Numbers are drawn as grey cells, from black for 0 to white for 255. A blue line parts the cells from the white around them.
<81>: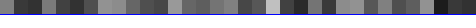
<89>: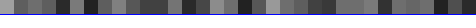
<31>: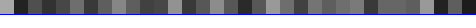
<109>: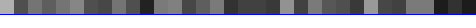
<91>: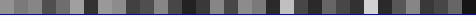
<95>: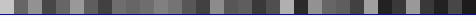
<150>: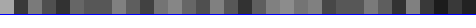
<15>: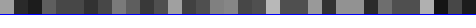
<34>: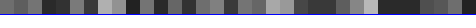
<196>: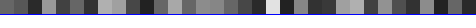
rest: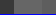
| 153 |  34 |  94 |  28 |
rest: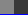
|  71 | 102 |  21 |
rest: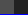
| 122 | 128 |  71 |  94 | 122 |  50 |  65 |  65 |  57 | 146 |  65 | 122 |  87 |  79 |  57 | 153 |  71 |  65 | 122 | 122 |  28 |  50 |  28 |
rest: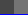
|  79 |  34 | 122 | 128 |  71 |  94 | 122 |  50 |  65 |  65 |  57 | 146 |  65 | 122 |  87 |  79 |  57 | 153 |  71 |  65 | 122 | 122 |  28 |  50 |  28 |
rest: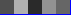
|  94 |  65 | 160 |  34 |  57 | 153 |  57 |  34 |  71 |  28 |
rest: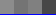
|  87 |  87 | 122 |  94 |  50 | 128 |  57 |  28 |  57 |  34 |

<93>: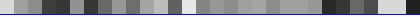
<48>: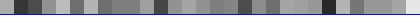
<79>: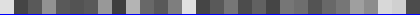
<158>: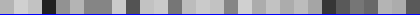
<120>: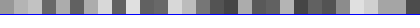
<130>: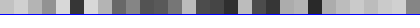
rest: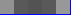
|  62 | 180 | 104 |  89 | 126 | 224 |  69 |  89 | 118 |  76 |  97 |  69 | 118 | 110 |  83 | 104 | 118 | 159 | 140 | 216 | 208 |  76 |
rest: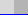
| 104 | 133 |  83 |  89 | 118 | 188 |  76 |  69 |  47 | 188 |  76 |  54 | 172 | 180 |  41 | 172 | 188 | 202 | 188 | 202 | 208 | 133 |
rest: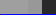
|  54 | 104 |  76 | 216 | 216 |  33 |
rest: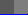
| 224 |  69 |  89 | 118 |  76 |  97 |  69 | 118 | 110 |  83 | 104 | 118 | 159 | 140 | 216 | 208 |  76 |

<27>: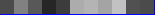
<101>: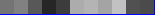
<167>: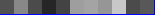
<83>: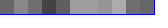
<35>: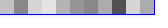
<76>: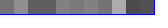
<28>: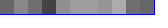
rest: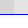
| 180 | 150 | 136 | 172 |  81 | 214 | 172 |
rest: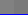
| 129 | 116 | 172 |  75 |  81 |
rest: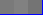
| 172 |  75 |  81 |
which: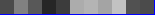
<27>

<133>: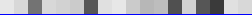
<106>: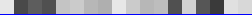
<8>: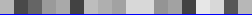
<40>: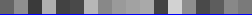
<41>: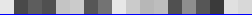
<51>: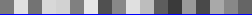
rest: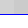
|  86 | 224 | 231 | 203 | 183 | 189 |  80 | 210 |  86 |  58 | 224 | 216 |
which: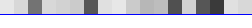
<133>
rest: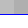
| 162 | 216 | 216 | 148 | 162 |  66 | 231 | 216 |  86 | 183 |
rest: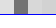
| 128 | 231 |  80 | 136 | 224 | 189 |  93 |  58 | 154 |  73 | 169 | 136 | 101 |

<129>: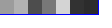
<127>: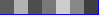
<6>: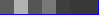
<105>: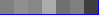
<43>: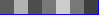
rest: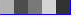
| 44 |
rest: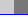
| 62 |
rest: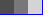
| 50 | 44 |
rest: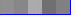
| 62 |
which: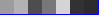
<129>

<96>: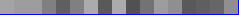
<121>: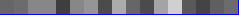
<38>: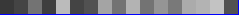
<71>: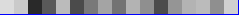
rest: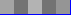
| 121 | 171 | 179 | 195 |  81 |
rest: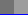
| 143 |  89 |  95 | 102 | 143 |

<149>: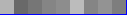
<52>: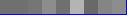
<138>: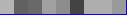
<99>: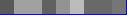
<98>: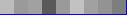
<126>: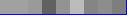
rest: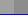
|  67 | 174 | 174 | 154 |
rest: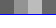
| 105 | 118 |
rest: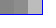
| 133 | 147 | 126 |
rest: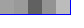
| 133 | 141 | 126 |

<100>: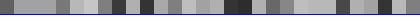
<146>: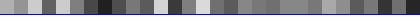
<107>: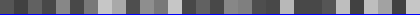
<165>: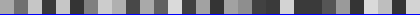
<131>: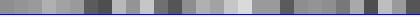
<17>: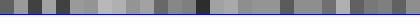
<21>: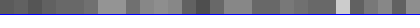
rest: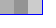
|  97 | 204 | 127 |  72 |  32 |  78 | 120 |  91 | 211 |  58 | 127 | 218 | 112 |  91 | 135 | 120 | 112 | 135 | 135 | 120 | 169 | 142 |  91 | 120 |  52 | 112 |  38 |
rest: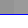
| 176 | 162 | 154 |  91 |  78 | 184 | 148 | 198 | 112 |  85 | 142 | 176 | 162 | 198 | 218 | 154 | 154 |  91 | 142 | 148 | 142 | 120 | 169 |  78 | 190 | 154 |  85 |
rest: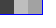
|  65 | 198 |
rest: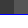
| 154 |  52 | 218 | 190 |  52 | 211 |
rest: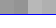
| 148 | 162 | 104 | 135 | 127 |  45 | 162 | 169 | 142 | 148 | 148 |  91 | 142 | 142 | 112 | 176 |  97 | 120 | 127 |  97 | 142 |
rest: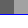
| 162 | 162 | 120 | 184 | 198 | 127 |  58 | 176 |  52 | 169 | 127 | 190 | 162 | 176 |  52 |  45 | 176 | 104 | 135 | 190 | 184 | 184 |  72 | 176 | 162 |  52 | 184 | 127 |
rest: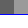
|  65 | 162 |  65 | 154 | 148 | 184 | 176 | 148 | 162 | 104 | 135 | 127 |  45 | 162 | 169 | 142 | 148 | 148 |  91 | 142 | 142 | 112 | 176 |  97 | 120 | 127 |  97 | 142 |

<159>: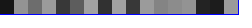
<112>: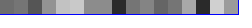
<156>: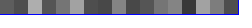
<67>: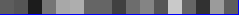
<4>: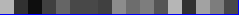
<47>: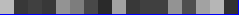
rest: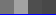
| 132 |  72 |  85 | 117 | 132 |  56 | 162 | 125 |  78 |
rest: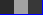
|  64 |  64 | 147 |  78 | 162 | 182 |  49 |
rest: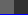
| 155 |  93 |
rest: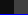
| 101 |  72 |  72 |  64 | 140 | 109 | 125 |  85 | 182 |  49 | 162 | 125 |  72 |
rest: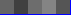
| 201 | 101 |  49 | 155 |  93 |
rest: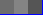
| 201 | 101 |  49 | 155 |  93 |

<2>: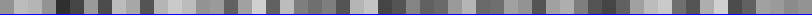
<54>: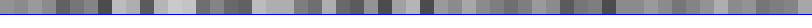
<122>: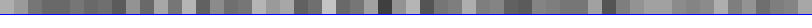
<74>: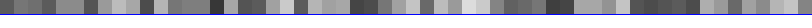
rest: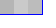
| 147 | 154 |  97 | 161 | 208 |  97 | 188 | 126 | 111 | 126 |  84 | 181 | 196 |  69 |  84 | 132 |  97 | 105 | 154 | 181 | 105 | 111 | 161 | 147 |  84 | 161 | 174 | 126 |  84 |  69 |  97 | 161 | 188 | 202 | 111 |  84 | 174 | 208 |  76 |  97 | 161 | 154 | 139 | 147 |
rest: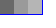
| 105 | 111 | 161 | 147 |  84 | 161 | 174 | 126 |  84 |  69 |  97 | 161 | 188 | 202 | 111 |  84 | 174 | 208 |  76 |  97 | 161 | 154 | 139 | 147 |
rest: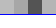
| 202 | 188 | 147 | 154 |  97 | 161 | 208 |  97 | 188 | 126 | 111 | 126 |  84 | 181 | 196 |  69 |  84 | 132 |  97 | 105 | 154 | 181 | 105 | 111 | 161 | 147 |  84 | 161 | 174 | 126 |  84 |  69 |  97 | 161 | 188 | 202 | 111 |  84 | 174 | 208 |  76 |  97 | 161 | 154 | 139 | 147 |
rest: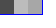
|  84 | 181 | 202 | 188 | 147 | 154 |  97 | 161 | 208 |  97 | 188 | 126 | 111 | 126 |  84 | 181 | 196 |  69 |  84 | 132 |  97 | 105 | 154 | 181 | 105 | 111 | 161 | 147 |  84 | 161 | 174 | 126 |  84 |  69 |  97 | 161 | 188 | 202 | 111 |  84 | 174 | 208 |  76 |  97 | 161 | 154 | 139 | 147 |
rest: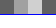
| 188 | 126 | 111 | 126 |  84 | 181 | 196 |  69 |  84 | 132 |  97 | 105 | 154 | 181 | 105 | 111 | 161 | 147 |  84 | 161 | 174 | 126 |  84 |  69 |  97 | 161 | 188 | 202 | 111 |  84 | 174 | 208 |  76 |  97 | 161 | 154 | 139 | 147 |
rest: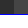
| 154 |  76 | 188 | 167 |  84 | 181 | 202 | 188 | 147 | 154 |  97 | 161 | 208 |  97 | 188 | 126 | 111 | 126 |  84 | 181 | 196 |  69 |  84 | 132 |  97 | 105 | 154 | 181 | 105 | 111 | 161 | 147 |  84 | 161 | 174 | 126 |  84 |  69 |  97 | 161 | 188 | 202 | 111 |  84 | 174 | 208 |  76 |  97 | 161 | 154 | 139 | 147 |

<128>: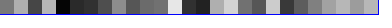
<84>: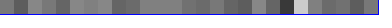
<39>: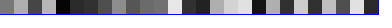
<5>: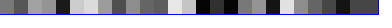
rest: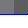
| 135 | 120 | 101 | 135 | 128 | 135 | 101 | 107 | 128 | 128 | 128 | 113 | 107 | 120 | 101 |  93 | 135 | 101 |  57 | 204 | 128 | 107 | 113 |  93 | 120 |
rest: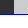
|  49 | 191 |  78 | 225 |  42 |

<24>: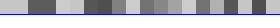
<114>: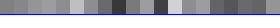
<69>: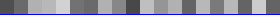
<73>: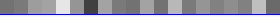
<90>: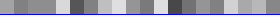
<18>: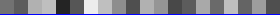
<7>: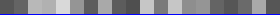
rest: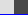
| 114 | 149 | 129 | 210 | 169 | 184 | 135 |
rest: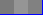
| 142 | 129 | 191 | 106 |
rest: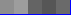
| 100 | 149 |
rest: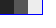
| 191 | 142 |  79 | 177 | 149 |  72 |  92 | 169 | 106 | 191 | 100 | 157 |  79 |

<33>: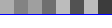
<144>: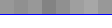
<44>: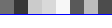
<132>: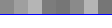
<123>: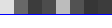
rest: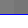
| 138 | 181 | 118 |
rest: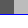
| 76 |

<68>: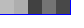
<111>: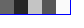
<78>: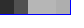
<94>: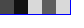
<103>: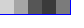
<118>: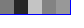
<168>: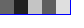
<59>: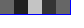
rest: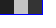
| 102 |
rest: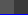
| 123 |
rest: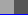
|  58 | 123 |
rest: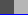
| 182 | 174 |
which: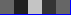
<59>

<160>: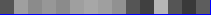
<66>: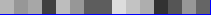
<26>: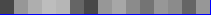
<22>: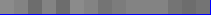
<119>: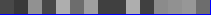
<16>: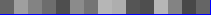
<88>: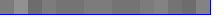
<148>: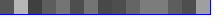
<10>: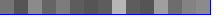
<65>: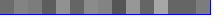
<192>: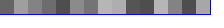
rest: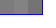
| 109 | 131 |
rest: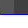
| 182 |  85 |  57 |  93 |

